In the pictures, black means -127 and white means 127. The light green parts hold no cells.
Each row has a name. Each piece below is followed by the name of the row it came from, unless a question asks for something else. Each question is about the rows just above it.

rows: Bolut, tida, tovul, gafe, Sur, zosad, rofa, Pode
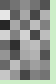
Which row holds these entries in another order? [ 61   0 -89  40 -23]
tovul
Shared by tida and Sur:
[50]

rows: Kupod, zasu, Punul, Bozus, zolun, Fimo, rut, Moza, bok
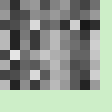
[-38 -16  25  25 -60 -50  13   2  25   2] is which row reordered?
zasu
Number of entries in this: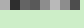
8
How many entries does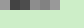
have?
6
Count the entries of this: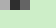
3
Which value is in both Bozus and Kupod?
[13]
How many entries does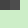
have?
2

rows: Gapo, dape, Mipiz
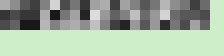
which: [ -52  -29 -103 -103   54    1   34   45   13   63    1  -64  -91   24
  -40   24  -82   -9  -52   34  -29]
Mipiz
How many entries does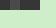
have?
4
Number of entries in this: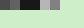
6
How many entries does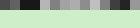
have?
14
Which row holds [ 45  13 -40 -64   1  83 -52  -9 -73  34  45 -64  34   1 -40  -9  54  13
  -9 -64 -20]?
Gapo

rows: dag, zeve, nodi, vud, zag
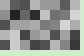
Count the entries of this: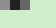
3
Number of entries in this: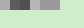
6
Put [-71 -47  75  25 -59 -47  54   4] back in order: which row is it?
zag
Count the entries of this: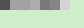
7
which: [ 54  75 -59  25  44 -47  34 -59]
vud
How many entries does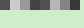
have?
8

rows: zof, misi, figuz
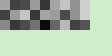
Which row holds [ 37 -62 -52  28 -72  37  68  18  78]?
zof
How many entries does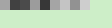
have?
9
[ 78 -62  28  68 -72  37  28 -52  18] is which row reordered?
misi
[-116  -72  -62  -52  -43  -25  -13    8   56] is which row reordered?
figuz
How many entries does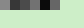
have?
6

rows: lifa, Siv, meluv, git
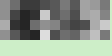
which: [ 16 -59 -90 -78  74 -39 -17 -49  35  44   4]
Siv
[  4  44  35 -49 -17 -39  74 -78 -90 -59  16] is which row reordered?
Siv

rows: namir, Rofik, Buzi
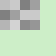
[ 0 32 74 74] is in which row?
Rofik
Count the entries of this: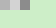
3
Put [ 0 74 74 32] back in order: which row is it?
Rofik

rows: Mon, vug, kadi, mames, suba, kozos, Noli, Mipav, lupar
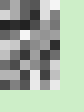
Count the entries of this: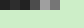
6
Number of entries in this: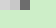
3
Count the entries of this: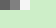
3

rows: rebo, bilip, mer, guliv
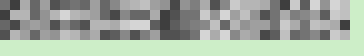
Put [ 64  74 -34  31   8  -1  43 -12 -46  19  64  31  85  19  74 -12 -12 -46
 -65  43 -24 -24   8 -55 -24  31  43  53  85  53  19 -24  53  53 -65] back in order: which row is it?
bilip
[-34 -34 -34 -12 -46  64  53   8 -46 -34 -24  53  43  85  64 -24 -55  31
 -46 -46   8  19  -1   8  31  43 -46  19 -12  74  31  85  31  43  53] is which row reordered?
guliv

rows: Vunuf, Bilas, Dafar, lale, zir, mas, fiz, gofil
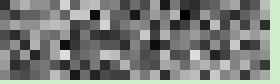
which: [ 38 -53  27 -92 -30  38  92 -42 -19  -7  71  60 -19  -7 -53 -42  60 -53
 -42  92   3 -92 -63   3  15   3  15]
mas
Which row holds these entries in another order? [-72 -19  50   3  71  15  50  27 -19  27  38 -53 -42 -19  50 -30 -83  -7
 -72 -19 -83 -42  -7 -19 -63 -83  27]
fiz

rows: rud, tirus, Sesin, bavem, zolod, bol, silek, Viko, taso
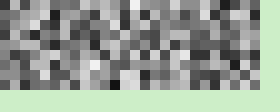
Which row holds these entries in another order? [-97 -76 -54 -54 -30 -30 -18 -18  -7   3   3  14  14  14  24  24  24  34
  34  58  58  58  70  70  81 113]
rud
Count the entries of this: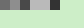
6

